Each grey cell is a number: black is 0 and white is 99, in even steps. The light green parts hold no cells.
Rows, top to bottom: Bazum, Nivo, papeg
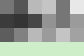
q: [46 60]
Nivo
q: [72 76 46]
Bazum
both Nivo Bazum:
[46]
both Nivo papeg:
[60]

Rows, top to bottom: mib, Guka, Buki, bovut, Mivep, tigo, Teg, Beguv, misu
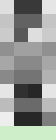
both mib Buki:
[86]
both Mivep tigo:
[53]

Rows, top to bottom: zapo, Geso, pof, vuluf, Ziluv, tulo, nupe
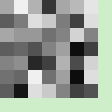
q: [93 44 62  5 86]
tulo
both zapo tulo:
[93]
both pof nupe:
[51]
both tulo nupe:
[86]
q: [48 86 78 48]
Geso

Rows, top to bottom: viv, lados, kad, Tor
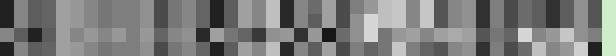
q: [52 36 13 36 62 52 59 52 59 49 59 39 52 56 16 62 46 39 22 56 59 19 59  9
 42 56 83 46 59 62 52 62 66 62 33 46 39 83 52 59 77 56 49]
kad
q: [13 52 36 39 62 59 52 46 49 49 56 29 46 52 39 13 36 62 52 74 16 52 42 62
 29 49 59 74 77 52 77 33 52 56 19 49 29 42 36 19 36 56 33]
viv
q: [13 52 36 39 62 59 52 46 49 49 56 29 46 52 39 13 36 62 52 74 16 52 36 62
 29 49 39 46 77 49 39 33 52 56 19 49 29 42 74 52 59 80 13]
Tor
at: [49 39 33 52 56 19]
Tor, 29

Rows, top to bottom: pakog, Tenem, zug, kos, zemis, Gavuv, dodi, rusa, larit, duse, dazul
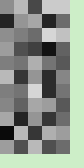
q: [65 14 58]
larit
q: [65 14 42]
Tenem
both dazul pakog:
[72]
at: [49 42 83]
zug, 1
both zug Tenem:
[42]
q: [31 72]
dazul
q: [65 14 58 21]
larit

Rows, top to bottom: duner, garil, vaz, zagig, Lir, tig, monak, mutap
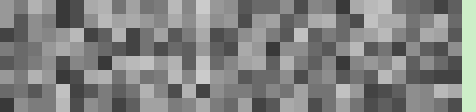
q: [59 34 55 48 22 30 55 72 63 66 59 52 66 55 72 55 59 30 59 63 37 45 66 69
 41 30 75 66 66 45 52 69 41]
garil
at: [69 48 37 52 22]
Lir, 20
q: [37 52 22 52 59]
Lir
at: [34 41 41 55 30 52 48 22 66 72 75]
duner, 17
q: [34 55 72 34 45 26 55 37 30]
zagig
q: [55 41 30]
Lir
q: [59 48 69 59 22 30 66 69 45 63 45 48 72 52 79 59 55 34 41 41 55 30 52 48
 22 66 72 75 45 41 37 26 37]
duner

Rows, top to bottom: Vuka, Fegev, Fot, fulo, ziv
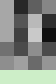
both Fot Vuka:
[65]
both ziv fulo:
[55]
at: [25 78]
Fot, 1

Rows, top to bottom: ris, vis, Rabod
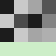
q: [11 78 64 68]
Rabod

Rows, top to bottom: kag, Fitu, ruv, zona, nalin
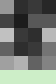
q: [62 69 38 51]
nalin
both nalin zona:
[38]
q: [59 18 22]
kag
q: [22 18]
ruv
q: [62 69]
nalin
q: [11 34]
Fitu

